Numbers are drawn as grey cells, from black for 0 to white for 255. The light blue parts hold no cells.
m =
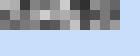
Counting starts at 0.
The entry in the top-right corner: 102
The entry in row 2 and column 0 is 121
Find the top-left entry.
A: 184
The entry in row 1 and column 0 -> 90
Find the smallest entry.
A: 48
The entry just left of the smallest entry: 70
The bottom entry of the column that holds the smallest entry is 80
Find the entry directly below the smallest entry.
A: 70
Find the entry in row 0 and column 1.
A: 174
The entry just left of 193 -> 142
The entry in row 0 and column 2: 58

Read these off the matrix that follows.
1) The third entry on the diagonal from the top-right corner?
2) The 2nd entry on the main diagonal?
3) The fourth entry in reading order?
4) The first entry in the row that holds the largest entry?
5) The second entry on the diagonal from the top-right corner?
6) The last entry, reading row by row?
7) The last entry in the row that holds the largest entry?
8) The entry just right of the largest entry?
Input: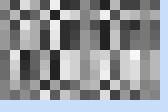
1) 46
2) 184
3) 173
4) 98
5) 151
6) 130
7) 184
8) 140
